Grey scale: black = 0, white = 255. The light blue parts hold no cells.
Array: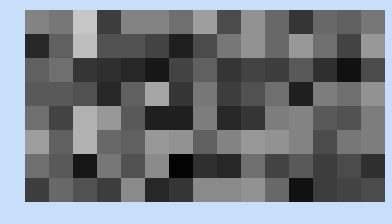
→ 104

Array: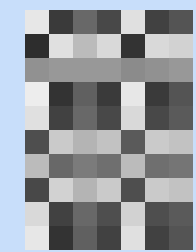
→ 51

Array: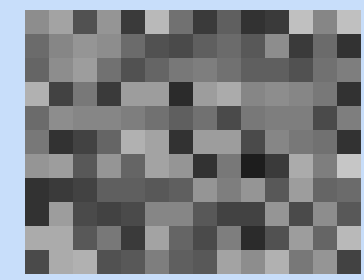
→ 171

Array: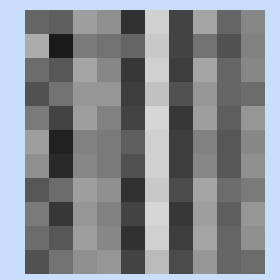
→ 114

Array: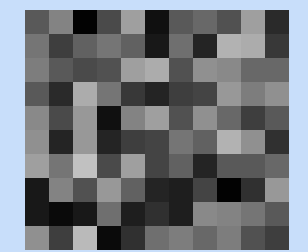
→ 62

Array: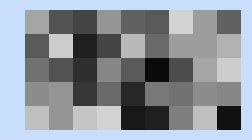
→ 149

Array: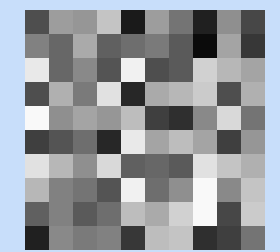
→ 137

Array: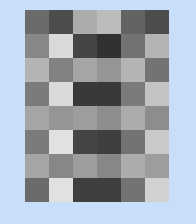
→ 225
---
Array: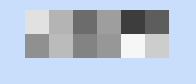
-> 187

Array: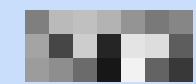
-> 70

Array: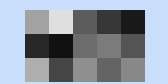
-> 17

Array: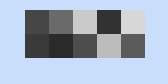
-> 42

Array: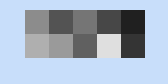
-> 154

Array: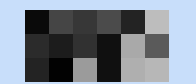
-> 28

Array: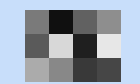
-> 216

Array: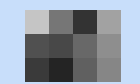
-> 72

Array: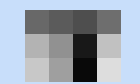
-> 145

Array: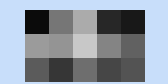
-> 148
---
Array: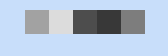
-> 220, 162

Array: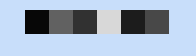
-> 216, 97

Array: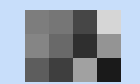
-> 214, 161

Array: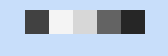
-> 244, 215

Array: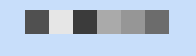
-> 230, 170

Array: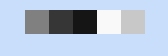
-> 249, 200

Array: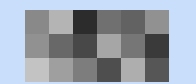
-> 195, 180

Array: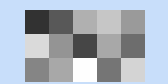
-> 254, 218
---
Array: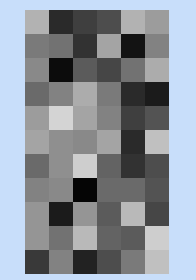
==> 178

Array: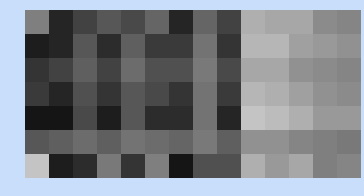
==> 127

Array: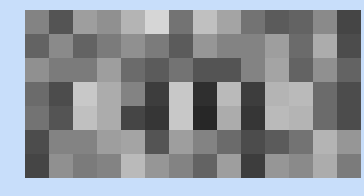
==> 131

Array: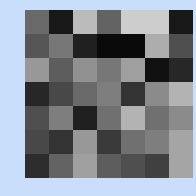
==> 105

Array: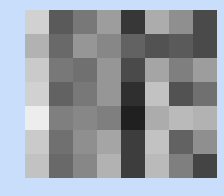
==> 209

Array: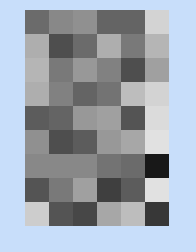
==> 107

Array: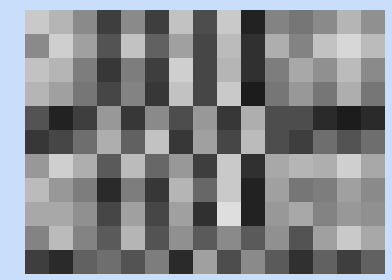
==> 201

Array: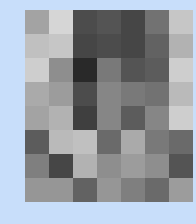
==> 163
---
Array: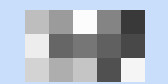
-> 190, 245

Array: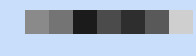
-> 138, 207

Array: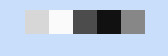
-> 215, 135

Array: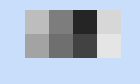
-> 189, 229

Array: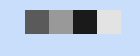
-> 90, 227

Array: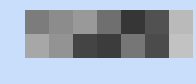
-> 124, 194

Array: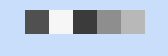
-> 80, 184

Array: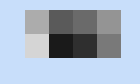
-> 172, 121

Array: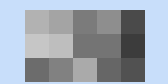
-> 178, 81
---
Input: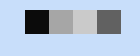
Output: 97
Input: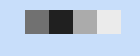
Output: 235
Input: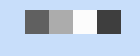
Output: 62
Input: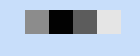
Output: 229
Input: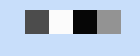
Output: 147
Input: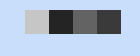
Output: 58
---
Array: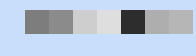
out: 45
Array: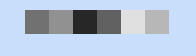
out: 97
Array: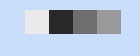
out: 40
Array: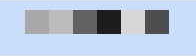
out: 29
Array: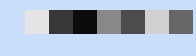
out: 76
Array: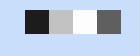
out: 194
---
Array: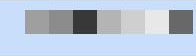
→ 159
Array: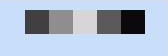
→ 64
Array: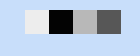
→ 237
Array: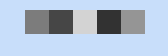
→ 124
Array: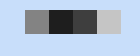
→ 131
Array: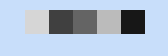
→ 214
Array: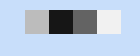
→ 188
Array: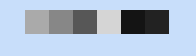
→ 170
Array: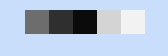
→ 109
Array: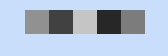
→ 145
